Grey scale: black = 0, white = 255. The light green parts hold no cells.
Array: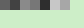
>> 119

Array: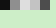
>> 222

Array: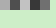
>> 194

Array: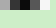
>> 11

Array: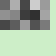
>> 60

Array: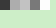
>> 194

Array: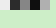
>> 134
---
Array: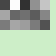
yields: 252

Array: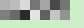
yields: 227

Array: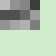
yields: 188

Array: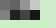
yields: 200

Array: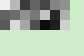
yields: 239

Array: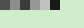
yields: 193

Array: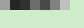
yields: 191

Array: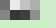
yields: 234

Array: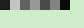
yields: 196
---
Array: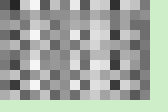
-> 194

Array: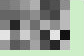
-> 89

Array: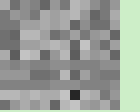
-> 151

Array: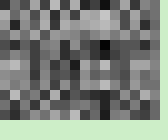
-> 46

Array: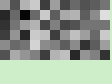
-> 170

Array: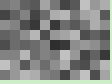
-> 152

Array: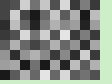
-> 91

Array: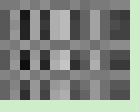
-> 140

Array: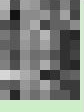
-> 39
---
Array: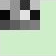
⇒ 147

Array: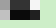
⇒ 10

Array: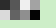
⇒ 99

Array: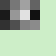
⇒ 151

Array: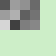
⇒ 176

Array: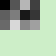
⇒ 125

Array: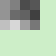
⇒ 107

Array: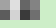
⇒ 211

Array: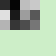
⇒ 25

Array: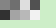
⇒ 164
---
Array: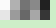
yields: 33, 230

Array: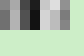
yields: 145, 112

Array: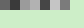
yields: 123, 101

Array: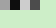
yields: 76, 162

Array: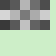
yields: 77, 57

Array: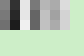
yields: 220, 112

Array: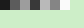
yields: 250, 27

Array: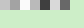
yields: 104, 197

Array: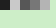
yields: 180, 31

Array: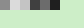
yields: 31, 140
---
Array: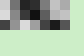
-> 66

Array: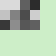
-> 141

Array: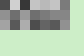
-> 100

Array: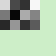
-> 150

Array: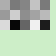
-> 101

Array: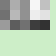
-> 113
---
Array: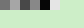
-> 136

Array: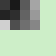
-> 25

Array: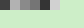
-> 117

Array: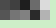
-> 30

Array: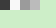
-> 248

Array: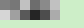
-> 109
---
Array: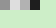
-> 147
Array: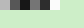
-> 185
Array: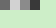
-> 106
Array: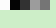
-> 252
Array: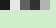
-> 27
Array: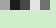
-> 164
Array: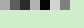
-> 170
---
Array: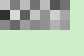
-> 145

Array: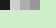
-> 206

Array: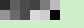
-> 218

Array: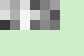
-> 105

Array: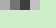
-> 116

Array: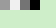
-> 240

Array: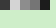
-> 141
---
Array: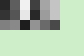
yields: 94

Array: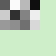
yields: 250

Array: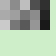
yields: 140

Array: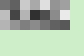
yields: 97

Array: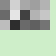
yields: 209

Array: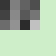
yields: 127

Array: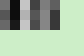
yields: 13

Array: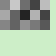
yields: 200

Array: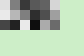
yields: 127

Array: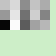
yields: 217
